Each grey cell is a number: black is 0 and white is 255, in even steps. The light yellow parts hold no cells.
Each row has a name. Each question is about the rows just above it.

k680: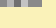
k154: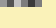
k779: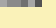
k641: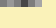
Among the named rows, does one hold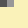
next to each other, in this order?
no
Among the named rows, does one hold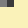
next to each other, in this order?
yes
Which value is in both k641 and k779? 166
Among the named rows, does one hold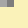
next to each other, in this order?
no
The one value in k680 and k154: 195
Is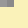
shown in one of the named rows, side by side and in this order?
no
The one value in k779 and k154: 83

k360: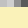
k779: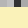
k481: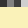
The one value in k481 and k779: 50
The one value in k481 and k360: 207
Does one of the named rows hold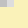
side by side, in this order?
no
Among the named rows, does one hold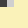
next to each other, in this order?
yes
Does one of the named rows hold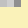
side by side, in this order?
yes
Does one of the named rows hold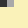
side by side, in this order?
yes
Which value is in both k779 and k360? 193

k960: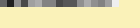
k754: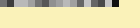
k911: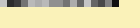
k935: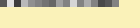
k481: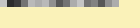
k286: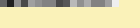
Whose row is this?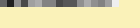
k960
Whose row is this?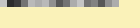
k481
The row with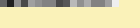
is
k286

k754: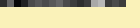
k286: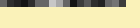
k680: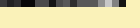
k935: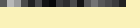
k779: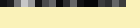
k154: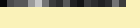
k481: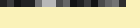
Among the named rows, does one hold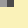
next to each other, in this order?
yes
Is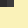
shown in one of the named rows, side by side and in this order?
yes
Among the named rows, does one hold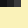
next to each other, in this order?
yes
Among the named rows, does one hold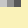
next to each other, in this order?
no

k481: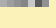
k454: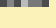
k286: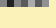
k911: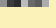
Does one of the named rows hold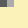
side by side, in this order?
yes
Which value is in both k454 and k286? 133
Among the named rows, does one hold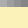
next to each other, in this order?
yes
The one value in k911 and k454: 187
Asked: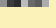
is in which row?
k911
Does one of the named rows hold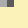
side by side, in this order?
yes

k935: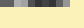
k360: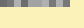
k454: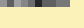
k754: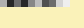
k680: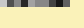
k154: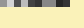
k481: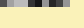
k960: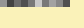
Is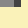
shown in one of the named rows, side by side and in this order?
yes
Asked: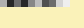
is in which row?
k754

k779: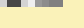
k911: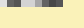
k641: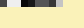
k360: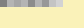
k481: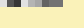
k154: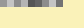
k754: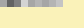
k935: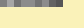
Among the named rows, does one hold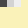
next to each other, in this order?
yes
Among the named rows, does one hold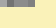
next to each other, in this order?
no
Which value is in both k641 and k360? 196
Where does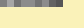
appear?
k935

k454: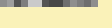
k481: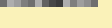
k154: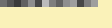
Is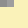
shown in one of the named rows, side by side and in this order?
yes
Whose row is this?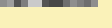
k454
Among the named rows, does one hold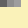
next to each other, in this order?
yes
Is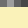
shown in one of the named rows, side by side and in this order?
no

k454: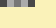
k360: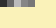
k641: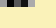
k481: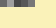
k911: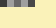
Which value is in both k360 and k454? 119
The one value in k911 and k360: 104
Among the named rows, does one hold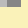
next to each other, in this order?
no
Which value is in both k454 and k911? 72
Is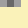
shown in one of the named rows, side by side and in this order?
yes
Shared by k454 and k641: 171

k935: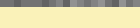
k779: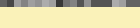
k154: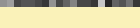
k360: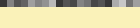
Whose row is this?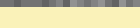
k935
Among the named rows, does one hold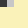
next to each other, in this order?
yes
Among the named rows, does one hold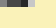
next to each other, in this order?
no

